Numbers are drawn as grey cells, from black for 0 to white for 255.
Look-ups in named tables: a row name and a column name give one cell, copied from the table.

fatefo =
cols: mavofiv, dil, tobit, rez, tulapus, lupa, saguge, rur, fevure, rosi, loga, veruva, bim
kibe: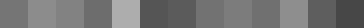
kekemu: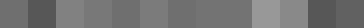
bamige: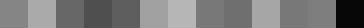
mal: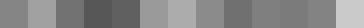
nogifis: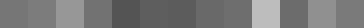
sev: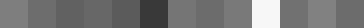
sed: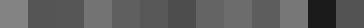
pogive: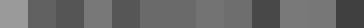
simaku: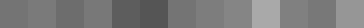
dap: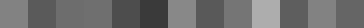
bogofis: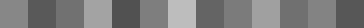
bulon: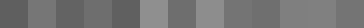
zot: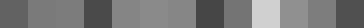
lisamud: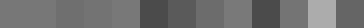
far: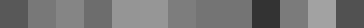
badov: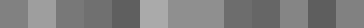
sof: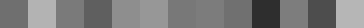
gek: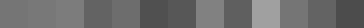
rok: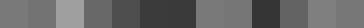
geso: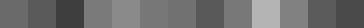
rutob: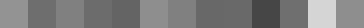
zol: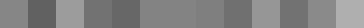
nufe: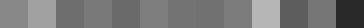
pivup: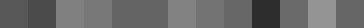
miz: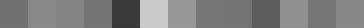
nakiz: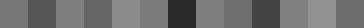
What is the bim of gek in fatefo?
76
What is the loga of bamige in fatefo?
120
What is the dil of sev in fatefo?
109
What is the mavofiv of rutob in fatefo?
147
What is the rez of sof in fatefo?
95
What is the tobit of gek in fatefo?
124
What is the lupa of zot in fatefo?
138
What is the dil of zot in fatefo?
122
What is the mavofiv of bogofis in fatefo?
135
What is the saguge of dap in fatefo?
136
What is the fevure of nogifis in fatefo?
110
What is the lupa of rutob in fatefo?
142
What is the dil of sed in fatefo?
85
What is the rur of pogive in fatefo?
115
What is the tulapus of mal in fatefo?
96
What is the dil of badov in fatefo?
158
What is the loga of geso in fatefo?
129
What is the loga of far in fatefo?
123
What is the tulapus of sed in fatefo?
95
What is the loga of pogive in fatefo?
121
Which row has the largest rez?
bogofis

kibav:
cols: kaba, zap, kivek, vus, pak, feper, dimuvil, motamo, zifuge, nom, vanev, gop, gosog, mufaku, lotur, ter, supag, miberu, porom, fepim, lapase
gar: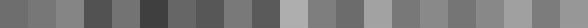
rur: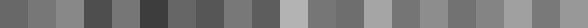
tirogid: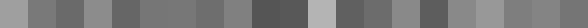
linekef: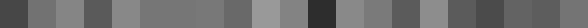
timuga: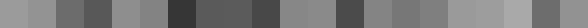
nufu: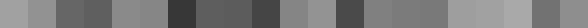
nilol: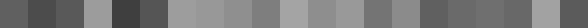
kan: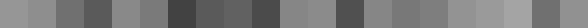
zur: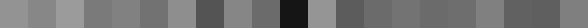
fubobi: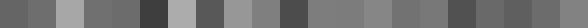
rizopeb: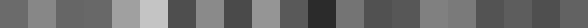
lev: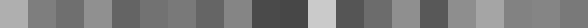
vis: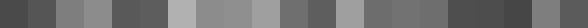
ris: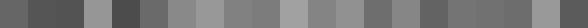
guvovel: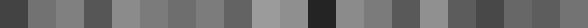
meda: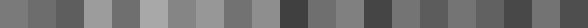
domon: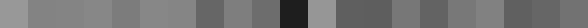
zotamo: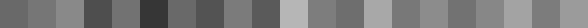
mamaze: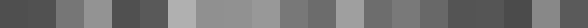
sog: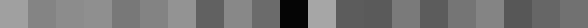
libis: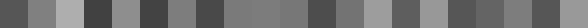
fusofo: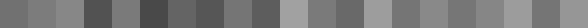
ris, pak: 76
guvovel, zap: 114
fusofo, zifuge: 117
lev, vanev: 71
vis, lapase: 91
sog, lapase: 113
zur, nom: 107
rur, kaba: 104
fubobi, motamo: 88
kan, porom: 164
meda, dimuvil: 133
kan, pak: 137
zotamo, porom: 163
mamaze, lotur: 121
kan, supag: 147
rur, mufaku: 165

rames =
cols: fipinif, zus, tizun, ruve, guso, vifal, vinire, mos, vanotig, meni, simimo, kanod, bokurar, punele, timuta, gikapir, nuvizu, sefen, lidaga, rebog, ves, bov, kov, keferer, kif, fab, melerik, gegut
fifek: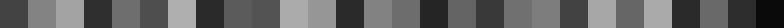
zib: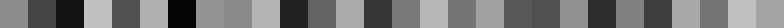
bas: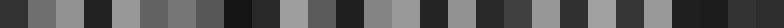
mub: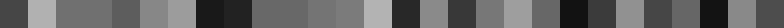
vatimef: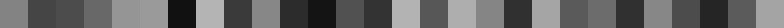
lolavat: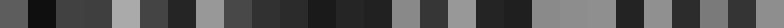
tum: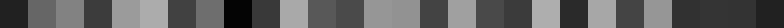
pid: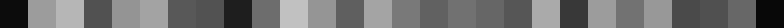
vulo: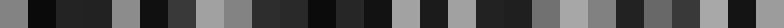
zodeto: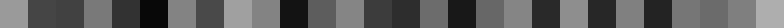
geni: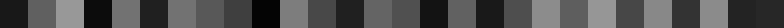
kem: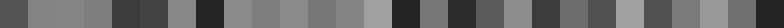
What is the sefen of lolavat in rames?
36
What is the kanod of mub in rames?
116
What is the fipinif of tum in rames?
33
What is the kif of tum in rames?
49
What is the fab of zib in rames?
116
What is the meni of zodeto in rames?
131
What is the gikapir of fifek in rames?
37
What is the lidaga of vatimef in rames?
48
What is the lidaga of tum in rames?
59
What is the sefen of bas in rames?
40
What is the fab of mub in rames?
19
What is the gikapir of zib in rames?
182
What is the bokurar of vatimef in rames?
81
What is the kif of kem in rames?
122
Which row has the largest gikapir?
zib

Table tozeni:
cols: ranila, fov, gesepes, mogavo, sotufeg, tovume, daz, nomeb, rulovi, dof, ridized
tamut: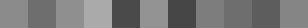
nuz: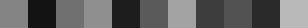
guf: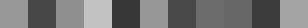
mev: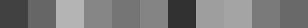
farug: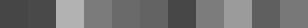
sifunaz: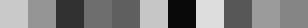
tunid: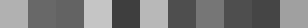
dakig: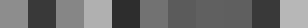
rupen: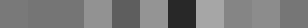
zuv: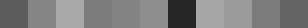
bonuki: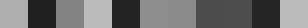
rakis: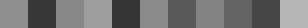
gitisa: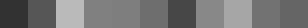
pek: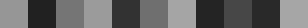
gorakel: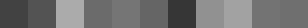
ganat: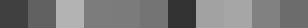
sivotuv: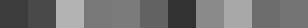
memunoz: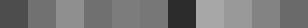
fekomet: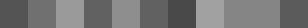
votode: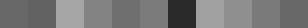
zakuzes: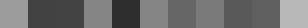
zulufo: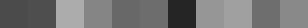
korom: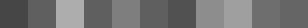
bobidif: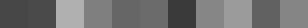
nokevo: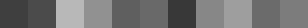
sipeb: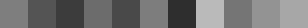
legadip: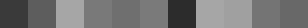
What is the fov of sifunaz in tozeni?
149
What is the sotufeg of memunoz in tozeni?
124
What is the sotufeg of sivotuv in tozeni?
123
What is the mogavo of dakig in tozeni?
176
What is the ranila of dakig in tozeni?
141
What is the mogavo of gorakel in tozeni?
107
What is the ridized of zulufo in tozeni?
137
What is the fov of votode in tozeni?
98
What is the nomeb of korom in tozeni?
141
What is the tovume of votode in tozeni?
123
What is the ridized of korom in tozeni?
101
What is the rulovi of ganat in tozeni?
166
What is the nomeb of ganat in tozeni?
162
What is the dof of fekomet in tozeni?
133
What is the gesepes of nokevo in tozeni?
184
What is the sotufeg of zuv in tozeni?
131
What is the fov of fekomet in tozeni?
112
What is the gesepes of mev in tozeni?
180
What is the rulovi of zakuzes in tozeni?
89

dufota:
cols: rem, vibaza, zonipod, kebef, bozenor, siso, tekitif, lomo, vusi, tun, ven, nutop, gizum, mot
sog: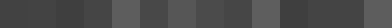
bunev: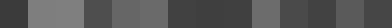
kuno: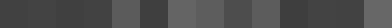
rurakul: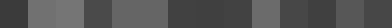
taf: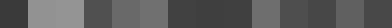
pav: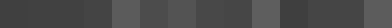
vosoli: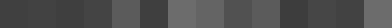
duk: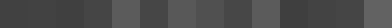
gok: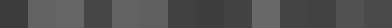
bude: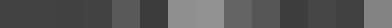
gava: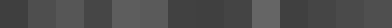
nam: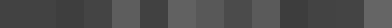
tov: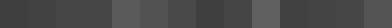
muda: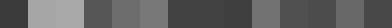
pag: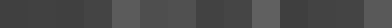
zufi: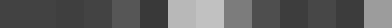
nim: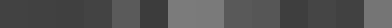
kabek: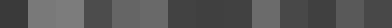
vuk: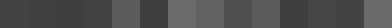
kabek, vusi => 65
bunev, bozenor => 102
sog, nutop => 68
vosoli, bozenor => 91
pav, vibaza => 65
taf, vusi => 64
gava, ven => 64
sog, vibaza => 67
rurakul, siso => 101
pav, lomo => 72
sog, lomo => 75
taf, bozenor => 105
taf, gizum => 96
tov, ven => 65
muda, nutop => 76
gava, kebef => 70
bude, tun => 85
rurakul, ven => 71
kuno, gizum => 66

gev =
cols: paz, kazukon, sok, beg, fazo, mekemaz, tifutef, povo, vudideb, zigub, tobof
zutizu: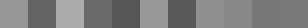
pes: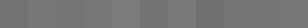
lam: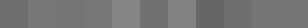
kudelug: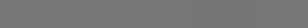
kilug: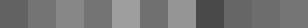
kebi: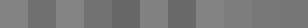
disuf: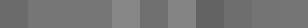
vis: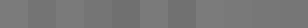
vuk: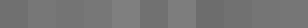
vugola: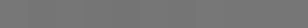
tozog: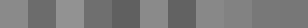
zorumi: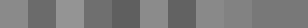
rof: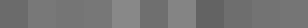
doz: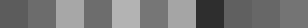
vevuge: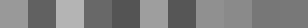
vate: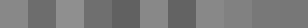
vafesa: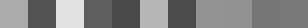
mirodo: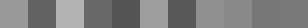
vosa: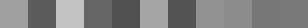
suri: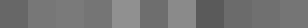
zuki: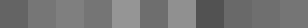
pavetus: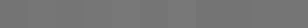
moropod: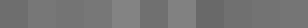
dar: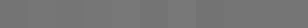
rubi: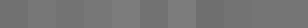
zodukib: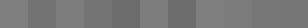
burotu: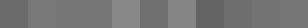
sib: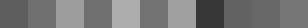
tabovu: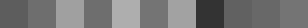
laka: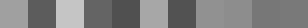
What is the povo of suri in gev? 90
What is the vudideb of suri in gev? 107
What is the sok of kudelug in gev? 118
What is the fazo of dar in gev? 120
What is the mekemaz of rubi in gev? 114
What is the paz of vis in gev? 123
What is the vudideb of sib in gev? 98
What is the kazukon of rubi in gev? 119
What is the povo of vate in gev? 136
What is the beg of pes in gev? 118
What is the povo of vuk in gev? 109
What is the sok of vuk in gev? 116

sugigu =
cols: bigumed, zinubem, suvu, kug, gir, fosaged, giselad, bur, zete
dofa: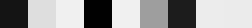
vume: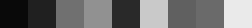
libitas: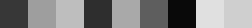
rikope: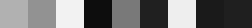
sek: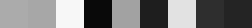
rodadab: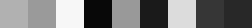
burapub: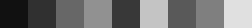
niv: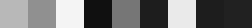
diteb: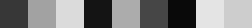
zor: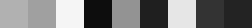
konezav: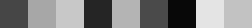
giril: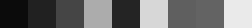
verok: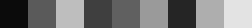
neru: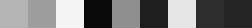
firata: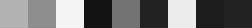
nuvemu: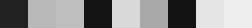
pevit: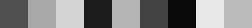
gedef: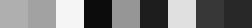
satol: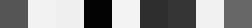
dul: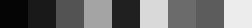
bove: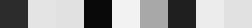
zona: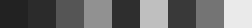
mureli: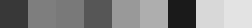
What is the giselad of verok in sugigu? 37
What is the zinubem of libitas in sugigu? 158
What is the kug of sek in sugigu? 9
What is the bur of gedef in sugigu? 55
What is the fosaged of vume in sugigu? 201
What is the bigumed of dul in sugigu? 5
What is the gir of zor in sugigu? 147
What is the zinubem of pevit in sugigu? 168
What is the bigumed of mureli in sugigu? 56
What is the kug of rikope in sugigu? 13
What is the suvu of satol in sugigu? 239
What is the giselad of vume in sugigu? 96
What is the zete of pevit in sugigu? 187

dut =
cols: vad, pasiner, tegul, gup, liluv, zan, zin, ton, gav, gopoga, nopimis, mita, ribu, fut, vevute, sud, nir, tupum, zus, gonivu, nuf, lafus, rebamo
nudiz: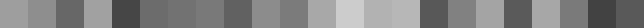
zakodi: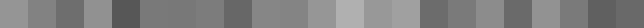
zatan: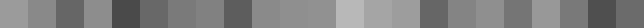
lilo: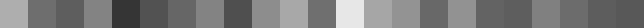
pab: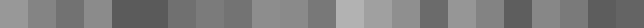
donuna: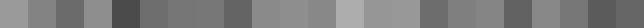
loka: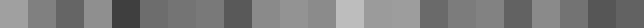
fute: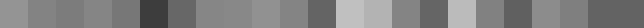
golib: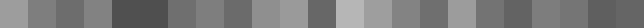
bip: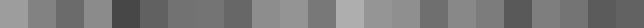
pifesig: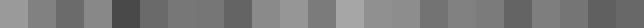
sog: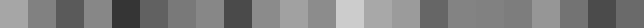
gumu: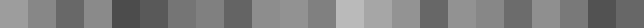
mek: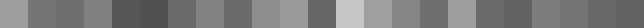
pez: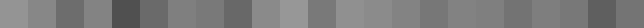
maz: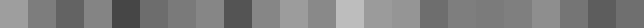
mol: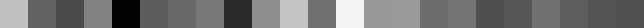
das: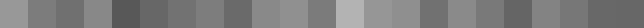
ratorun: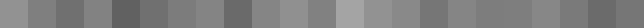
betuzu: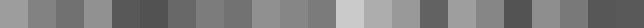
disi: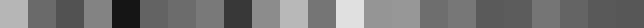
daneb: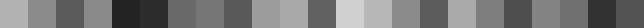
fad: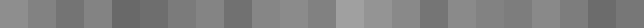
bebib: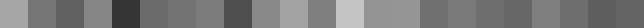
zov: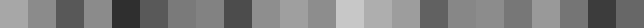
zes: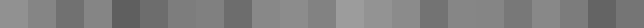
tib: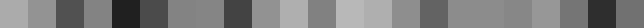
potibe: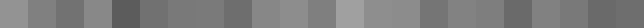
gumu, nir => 146
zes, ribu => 156
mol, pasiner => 99
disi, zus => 92
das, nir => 138
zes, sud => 115
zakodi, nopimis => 132
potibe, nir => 130
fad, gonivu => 137
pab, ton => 123
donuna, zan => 110
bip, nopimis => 148
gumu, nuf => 121
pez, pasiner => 135
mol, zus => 86
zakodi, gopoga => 134
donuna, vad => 154
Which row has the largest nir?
fute

